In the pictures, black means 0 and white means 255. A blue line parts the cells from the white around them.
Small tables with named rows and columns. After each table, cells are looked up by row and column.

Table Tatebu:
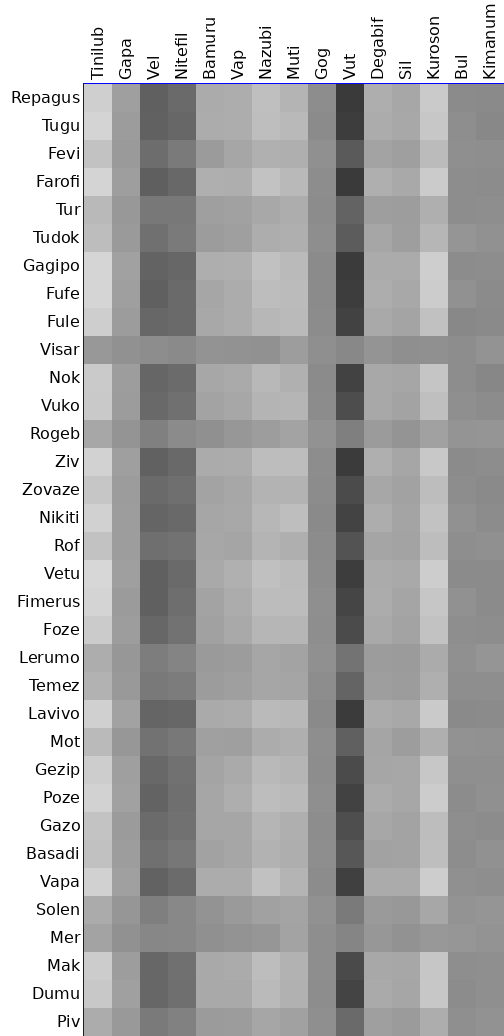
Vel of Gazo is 107
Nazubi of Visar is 145
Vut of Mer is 133
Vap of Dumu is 169
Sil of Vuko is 163
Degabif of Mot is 165
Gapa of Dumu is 160
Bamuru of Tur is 159
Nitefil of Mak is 112
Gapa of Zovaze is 156
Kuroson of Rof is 189
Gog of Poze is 143
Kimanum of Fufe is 139
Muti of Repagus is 180
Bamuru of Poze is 166
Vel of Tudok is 112
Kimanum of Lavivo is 139
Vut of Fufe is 61
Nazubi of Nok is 184
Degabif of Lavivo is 171

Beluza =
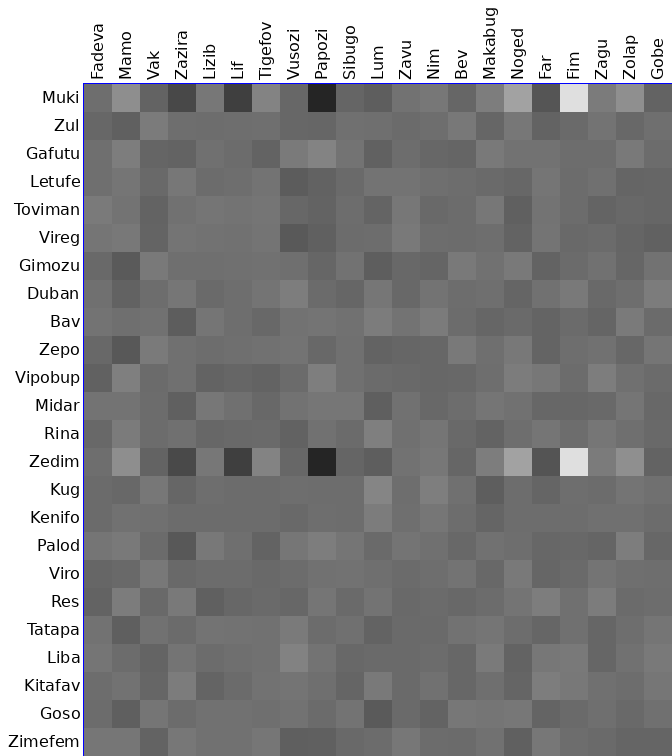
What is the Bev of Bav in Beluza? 108
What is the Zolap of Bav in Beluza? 122
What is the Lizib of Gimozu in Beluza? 111
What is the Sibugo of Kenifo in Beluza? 109
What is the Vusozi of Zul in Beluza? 103
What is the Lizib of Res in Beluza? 96
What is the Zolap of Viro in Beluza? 111
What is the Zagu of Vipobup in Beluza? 125
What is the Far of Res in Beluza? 125
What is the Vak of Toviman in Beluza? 99
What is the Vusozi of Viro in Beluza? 108
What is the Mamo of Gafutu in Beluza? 125
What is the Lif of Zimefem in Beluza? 113
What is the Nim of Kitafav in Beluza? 113
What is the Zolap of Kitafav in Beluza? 109
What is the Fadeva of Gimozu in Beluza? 105
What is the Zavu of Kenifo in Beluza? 111
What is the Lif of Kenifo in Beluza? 108
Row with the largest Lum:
Kug

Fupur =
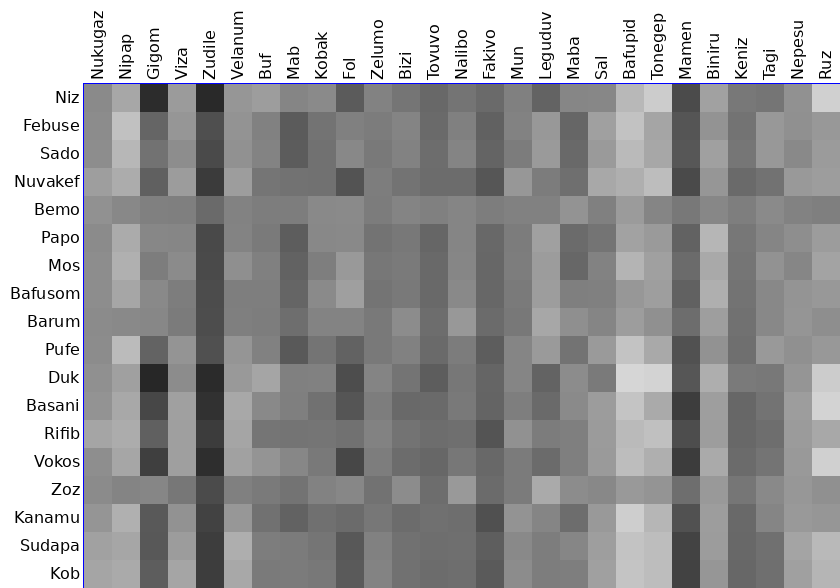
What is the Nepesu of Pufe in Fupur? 144
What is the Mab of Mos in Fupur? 98
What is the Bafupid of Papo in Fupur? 162
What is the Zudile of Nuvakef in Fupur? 59
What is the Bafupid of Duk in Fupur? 214
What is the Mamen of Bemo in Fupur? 120
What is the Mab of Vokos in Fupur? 135
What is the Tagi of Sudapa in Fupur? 112
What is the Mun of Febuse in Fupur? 130
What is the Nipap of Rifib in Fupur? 172
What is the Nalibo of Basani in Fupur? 121
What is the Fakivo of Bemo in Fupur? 125
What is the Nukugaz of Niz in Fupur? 138
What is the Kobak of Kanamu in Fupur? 112

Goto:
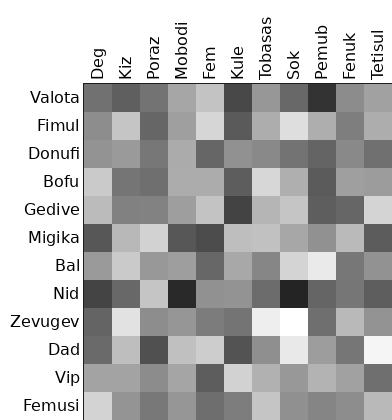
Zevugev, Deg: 100
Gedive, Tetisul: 212
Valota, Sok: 104
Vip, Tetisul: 111
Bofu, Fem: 172
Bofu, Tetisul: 156
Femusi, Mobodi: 150
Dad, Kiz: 190
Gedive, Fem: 195
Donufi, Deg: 147
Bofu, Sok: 175
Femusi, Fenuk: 141

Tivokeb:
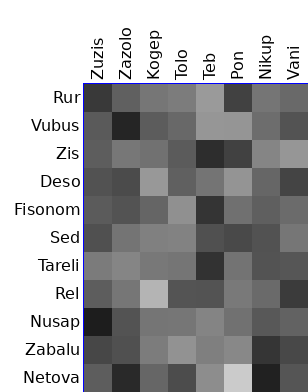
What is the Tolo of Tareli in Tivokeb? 117
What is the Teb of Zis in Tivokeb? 45
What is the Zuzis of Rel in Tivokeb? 93
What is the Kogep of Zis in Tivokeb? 113
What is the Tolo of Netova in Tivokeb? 76
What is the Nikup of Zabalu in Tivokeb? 53
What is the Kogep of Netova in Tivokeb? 102
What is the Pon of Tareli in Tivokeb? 115
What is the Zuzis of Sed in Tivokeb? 80
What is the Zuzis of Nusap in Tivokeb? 29
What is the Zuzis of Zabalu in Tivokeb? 71
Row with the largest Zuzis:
Tareli

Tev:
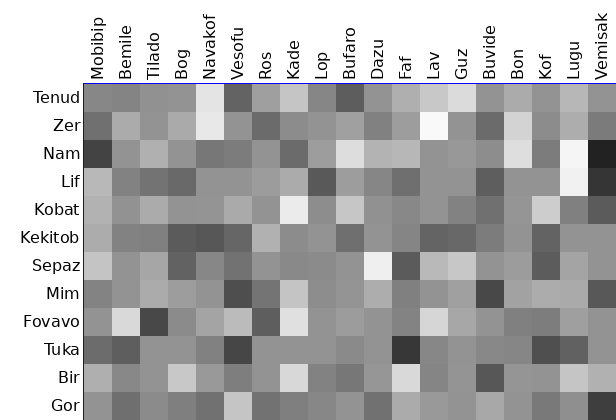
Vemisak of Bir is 177
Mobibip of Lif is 184
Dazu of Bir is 150
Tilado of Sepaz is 166
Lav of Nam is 147
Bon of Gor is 147
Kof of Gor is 121
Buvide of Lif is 94
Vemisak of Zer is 123
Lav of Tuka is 135

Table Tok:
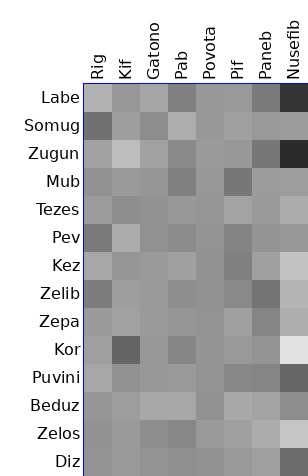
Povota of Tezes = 150
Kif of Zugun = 189
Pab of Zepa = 149
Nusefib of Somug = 156
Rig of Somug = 113
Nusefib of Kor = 225
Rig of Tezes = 155
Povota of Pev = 147
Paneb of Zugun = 119
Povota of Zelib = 146
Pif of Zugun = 152
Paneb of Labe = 122
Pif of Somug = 160
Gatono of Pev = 145
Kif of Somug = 158
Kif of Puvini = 145
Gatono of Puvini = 152
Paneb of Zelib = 117
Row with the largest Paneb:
Zelos

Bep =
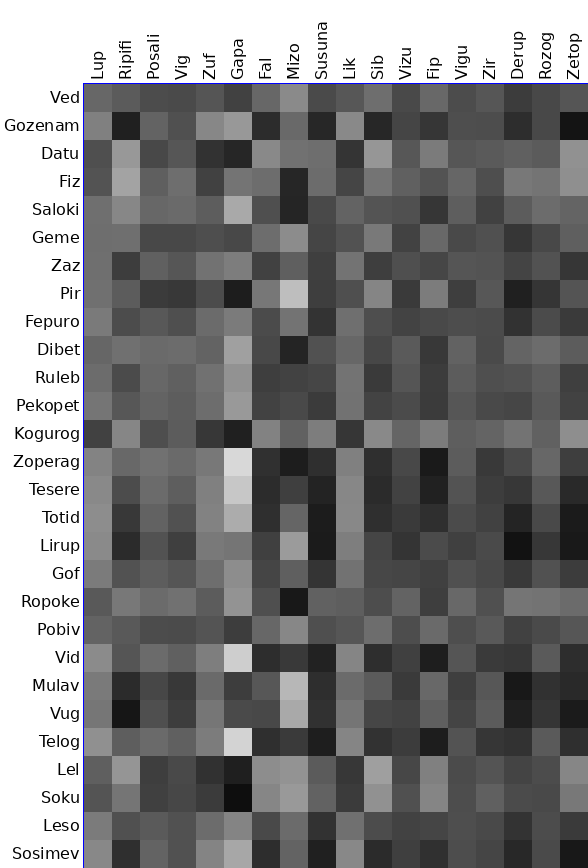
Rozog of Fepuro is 75
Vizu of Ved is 73
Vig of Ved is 74
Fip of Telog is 29
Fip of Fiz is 83
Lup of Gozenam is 128
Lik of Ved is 87
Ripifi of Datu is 152
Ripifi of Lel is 149
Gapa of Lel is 31
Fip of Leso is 69
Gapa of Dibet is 160
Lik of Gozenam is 137
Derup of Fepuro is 50
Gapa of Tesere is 199
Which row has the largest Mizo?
Pir

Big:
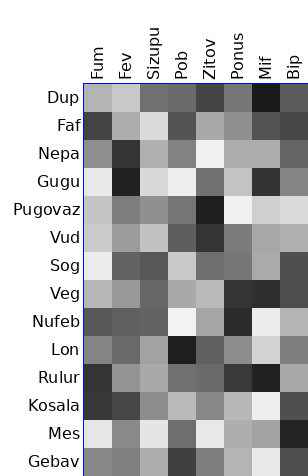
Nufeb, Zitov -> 165
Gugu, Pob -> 237
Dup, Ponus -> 118
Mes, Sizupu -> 229
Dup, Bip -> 91
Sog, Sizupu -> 88
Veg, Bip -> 79
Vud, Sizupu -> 194
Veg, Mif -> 46
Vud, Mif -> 167
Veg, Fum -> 184
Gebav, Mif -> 233
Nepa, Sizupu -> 176
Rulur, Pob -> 112
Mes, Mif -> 163
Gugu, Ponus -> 195
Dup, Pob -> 106

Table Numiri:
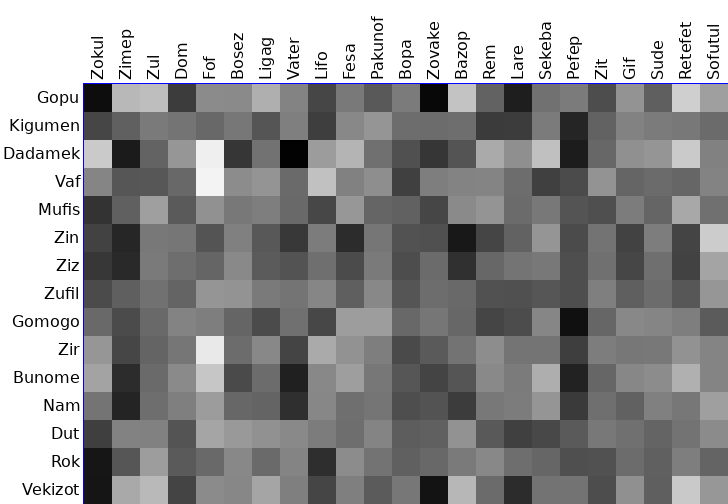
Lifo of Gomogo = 71
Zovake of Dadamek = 54
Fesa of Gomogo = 157
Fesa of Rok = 140
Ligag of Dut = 145
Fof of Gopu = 139
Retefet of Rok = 126
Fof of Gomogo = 126
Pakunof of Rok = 115
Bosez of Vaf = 140
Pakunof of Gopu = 89
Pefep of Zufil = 78
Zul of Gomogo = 105
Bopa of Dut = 93
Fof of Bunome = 198
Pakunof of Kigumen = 149
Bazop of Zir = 115

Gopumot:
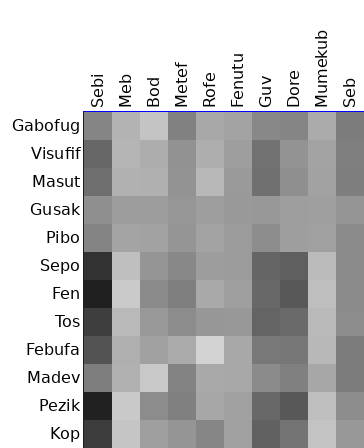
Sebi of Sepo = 50
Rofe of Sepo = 157
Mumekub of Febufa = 184
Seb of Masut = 126
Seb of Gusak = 149
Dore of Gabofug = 133
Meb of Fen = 202
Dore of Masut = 143
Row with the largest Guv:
Gusak

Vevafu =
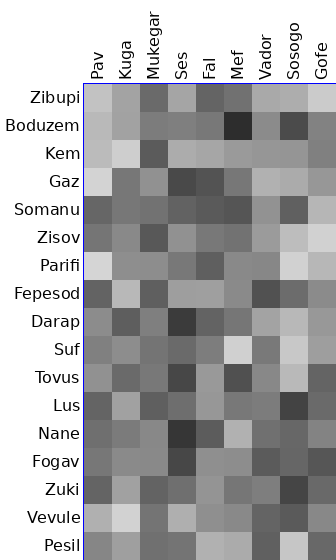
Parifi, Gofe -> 183
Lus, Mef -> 120
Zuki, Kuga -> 161
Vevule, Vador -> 100
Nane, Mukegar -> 136
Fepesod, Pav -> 99

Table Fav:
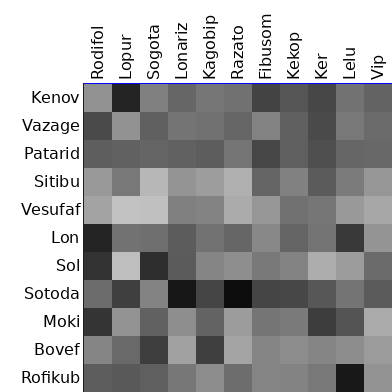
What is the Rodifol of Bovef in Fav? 133
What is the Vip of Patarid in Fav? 104
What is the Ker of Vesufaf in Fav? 118
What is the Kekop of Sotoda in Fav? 71
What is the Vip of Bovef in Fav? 155
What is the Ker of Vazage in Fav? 74
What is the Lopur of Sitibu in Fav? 120
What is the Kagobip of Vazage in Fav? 113
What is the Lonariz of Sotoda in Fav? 23
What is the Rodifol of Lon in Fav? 36
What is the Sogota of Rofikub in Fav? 95
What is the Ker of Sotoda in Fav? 87
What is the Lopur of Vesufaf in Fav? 194
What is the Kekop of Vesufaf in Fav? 113
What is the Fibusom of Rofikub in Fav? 133
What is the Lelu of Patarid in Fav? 102

